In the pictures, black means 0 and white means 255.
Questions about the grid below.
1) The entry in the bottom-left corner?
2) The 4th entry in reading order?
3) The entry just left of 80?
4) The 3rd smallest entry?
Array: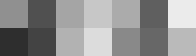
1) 46
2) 199
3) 144
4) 80

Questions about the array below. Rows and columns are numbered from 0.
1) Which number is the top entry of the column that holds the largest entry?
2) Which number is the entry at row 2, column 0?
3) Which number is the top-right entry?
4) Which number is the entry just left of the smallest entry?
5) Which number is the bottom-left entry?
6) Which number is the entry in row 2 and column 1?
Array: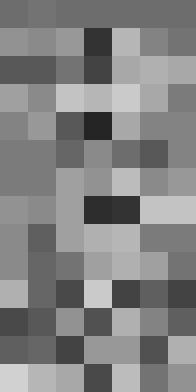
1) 109
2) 88
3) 109
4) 88
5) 209
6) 88

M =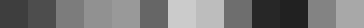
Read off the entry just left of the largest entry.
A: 102
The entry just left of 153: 145
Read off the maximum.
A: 203
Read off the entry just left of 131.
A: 33

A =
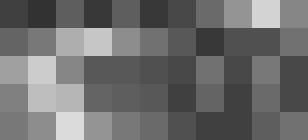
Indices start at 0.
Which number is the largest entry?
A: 219
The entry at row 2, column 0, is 160
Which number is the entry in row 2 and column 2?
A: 134
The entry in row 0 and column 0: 64
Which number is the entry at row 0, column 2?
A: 94
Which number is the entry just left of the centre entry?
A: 88
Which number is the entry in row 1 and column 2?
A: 174
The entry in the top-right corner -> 134
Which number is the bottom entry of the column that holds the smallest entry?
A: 141
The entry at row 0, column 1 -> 50
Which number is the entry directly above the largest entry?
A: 182
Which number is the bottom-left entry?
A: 120
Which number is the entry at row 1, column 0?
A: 100
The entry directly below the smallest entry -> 120
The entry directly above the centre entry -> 113
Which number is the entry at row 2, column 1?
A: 204

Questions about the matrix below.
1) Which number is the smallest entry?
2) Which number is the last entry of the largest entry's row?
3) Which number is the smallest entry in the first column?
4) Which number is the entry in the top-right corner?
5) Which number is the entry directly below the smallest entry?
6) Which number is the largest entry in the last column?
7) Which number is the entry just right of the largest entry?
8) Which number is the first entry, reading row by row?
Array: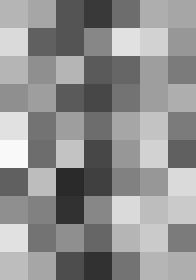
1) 42
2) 96
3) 96
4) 166
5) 49
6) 218
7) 109
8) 181

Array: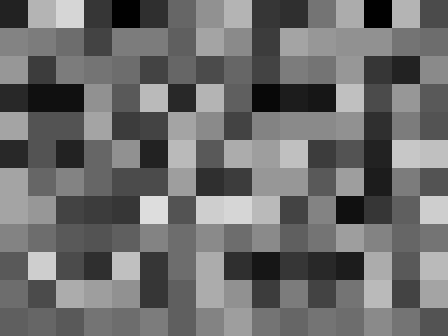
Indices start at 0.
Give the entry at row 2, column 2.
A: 124
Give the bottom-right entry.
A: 83
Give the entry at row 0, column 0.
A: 34
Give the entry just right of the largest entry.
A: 83
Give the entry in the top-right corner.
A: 75
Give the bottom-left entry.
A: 95
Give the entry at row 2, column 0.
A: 151
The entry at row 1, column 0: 131
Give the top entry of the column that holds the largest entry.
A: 47
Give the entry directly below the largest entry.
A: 131
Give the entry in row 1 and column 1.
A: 124
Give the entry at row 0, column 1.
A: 180
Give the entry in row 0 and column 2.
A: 214
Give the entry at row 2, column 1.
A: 60
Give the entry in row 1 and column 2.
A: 109

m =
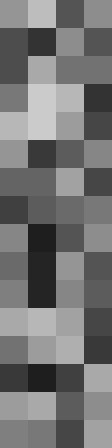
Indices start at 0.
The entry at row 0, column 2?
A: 84
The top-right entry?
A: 141
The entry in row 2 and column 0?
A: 77
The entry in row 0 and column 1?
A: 189
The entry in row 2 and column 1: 169
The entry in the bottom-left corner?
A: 127
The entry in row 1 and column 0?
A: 77
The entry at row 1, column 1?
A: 51
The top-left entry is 149

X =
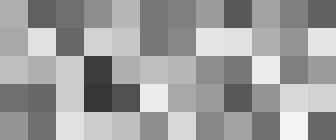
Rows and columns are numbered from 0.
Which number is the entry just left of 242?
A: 112
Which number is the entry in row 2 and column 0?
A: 191
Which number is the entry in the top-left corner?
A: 175
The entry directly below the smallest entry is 204
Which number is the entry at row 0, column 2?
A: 112
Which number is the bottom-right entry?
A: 104
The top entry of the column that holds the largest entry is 127
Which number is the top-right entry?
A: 96
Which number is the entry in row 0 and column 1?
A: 96
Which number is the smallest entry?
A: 53
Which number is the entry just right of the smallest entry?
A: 80
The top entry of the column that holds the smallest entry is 141

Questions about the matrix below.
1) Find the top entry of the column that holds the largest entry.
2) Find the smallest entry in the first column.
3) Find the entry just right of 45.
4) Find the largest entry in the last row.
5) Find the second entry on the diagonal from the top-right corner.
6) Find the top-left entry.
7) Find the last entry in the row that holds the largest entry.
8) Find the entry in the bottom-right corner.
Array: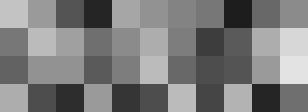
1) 139
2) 98
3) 154
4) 187
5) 173
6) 195
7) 227
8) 111

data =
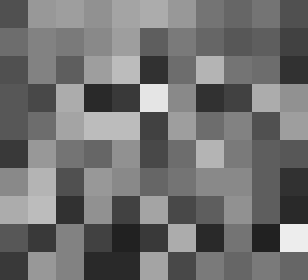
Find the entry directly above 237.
41
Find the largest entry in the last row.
164
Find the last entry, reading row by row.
102
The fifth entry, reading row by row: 164
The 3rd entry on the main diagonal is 94
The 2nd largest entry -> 229
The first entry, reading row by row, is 80
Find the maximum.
237
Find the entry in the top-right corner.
80
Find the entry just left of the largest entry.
33
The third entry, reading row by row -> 158
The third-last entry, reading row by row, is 102
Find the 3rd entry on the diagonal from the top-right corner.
116
